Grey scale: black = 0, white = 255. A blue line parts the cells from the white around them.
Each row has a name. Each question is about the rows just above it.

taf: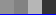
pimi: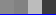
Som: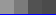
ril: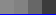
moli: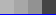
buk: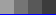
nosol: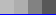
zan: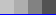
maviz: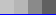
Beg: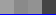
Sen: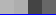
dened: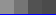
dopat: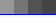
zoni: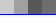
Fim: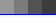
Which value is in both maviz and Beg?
[138]
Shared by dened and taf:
[146]
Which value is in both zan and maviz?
[196]

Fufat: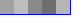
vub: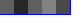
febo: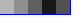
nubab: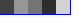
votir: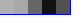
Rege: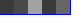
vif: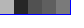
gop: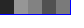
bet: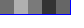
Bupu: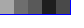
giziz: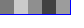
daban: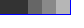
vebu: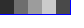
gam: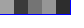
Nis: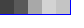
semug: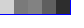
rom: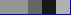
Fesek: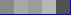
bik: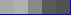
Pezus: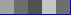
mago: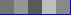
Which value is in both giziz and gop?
[122]
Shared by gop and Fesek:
[81]
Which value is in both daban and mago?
[137]
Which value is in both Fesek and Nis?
[168]
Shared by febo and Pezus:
[81]

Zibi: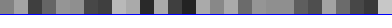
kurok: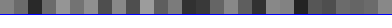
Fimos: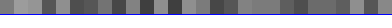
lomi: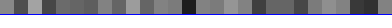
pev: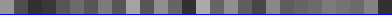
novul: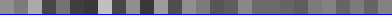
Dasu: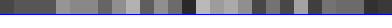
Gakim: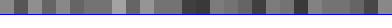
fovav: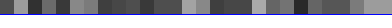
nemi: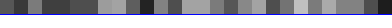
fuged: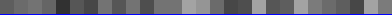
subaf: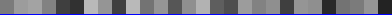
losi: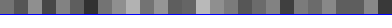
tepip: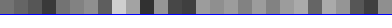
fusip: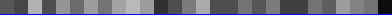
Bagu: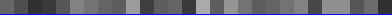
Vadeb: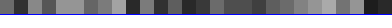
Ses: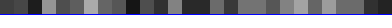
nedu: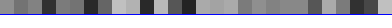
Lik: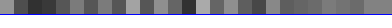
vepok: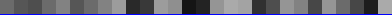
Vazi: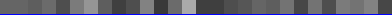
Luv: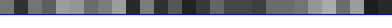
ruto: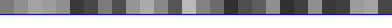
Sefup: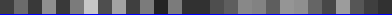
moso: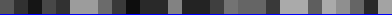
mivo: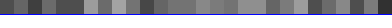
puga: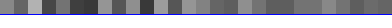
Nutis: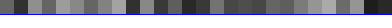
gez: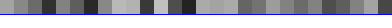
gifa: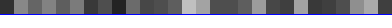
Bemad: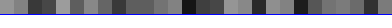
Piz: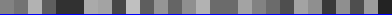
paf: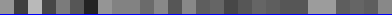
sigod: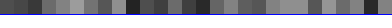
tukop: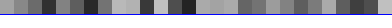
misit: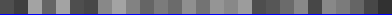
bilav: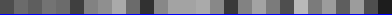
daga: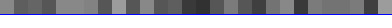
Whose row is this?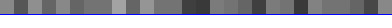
Gakim
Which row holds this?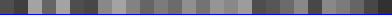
misit
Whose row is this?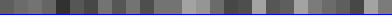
fuged
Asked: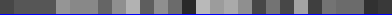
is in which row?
Dasu
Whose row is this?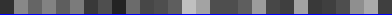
gifa
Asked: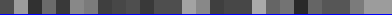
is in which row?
fovav
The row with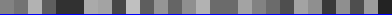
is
Piz

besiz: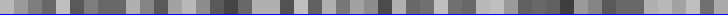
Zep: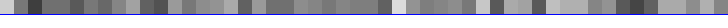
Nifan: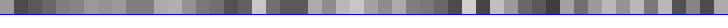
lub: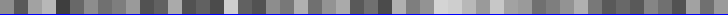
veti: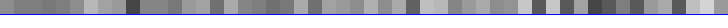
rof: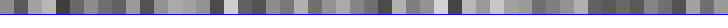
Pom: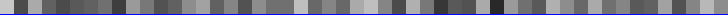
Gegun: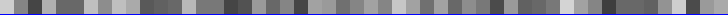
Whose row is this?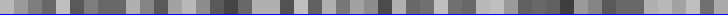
besiz
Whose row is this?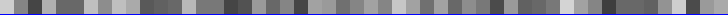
Gegun
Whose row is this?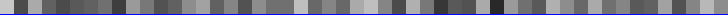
Pom
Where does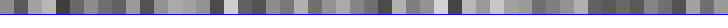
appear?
rof

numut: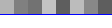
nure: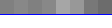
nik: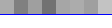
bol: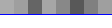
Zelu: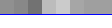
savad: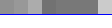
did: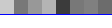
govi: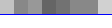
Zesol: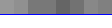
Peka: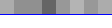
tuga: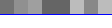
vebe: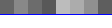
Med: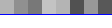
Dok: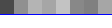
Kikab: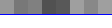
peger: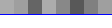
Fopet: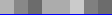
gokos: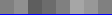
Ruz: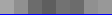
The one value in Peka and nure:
[152]
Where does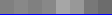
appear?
nure

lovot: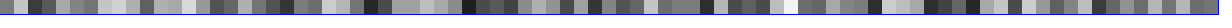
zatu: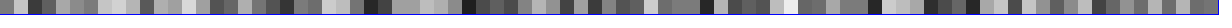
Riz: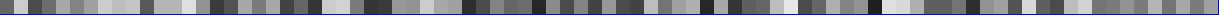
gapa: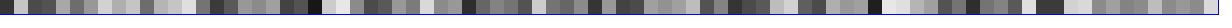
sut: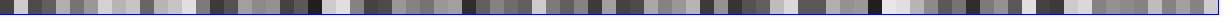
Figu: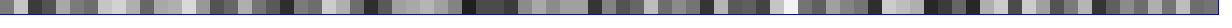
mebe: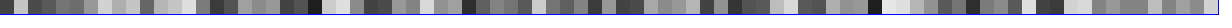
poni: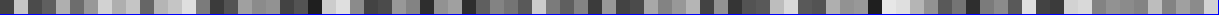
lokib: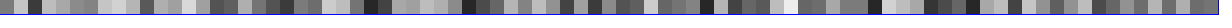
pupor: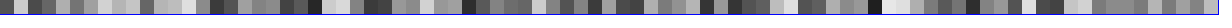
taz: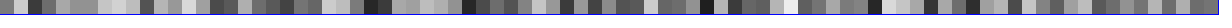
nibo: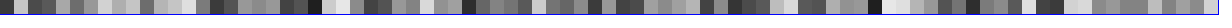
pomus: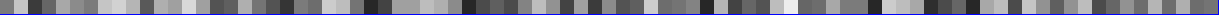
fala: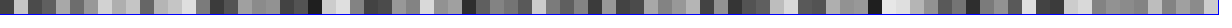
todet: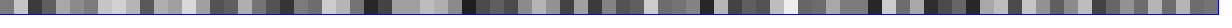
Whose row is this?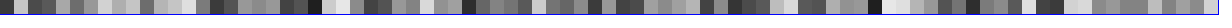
nibo
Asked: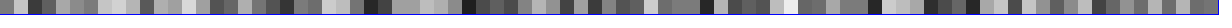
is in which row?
zatu
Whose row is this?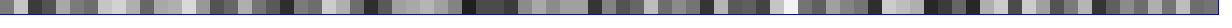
Figu
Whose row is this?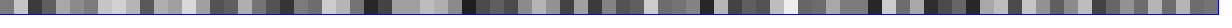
todet

